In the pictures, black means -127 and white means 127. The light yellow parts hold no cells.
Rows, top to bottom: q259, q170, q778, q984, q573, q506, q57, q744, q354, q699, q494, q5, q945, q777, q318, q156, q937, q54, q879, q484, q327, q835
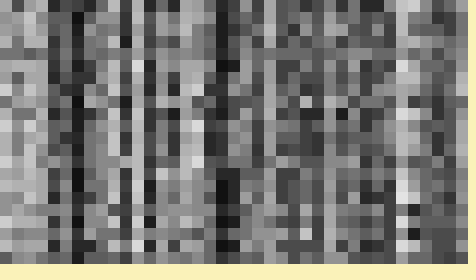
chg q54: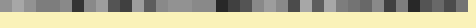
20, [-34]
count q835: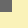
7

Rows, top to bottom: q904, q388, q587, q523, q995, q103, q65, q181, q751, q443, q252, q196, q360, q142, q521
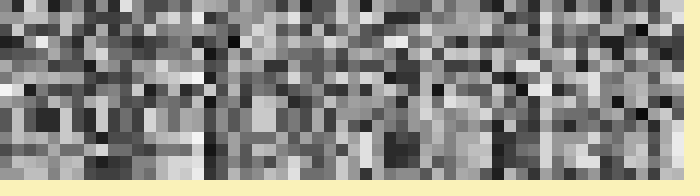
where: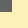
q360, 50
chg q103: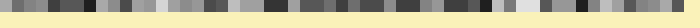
20, [23]
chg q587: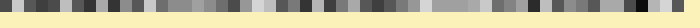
13, [-6]
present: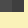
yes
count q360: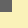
1
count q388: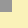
8

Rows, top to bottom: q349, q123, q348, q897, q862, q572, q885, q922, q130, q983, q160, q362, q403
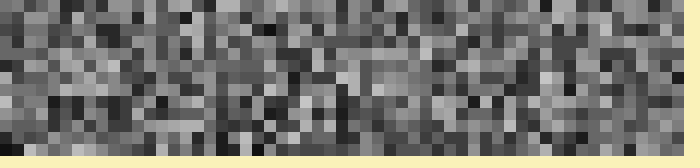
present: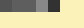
yes
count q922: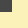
2
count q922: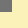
6
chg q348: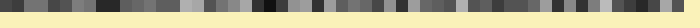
11, [-33]

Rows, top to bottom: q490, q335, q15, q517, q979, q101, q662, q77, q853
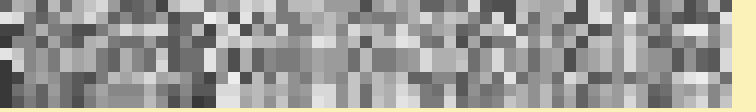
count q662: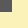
3
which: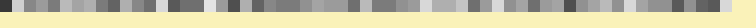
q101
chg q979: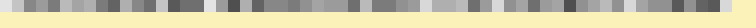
23, [-4]
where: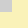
q101, 1
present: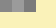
yes
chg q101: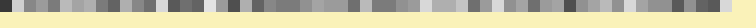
16, [-16]

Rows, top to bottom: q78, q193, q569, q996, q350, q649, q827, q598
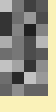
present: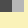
yes
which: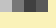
q78
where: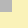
q996, 3
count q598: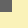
3
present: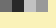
yes
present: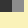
yes

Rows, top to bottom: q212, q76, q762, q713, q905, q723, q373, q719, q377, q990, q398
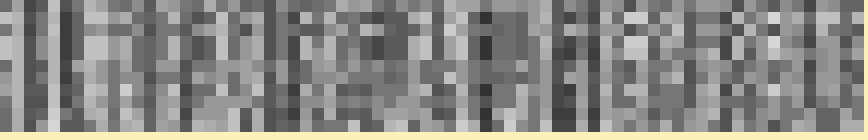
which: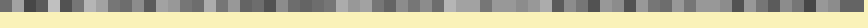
q212
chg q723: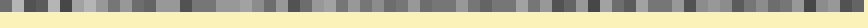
10, [34]
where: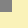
q377, 29

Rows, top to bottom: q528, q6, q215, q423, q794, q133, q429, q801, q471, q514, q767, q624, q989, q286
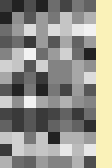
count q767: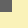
3
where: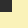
q767, 7
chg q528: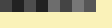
7, [-29]

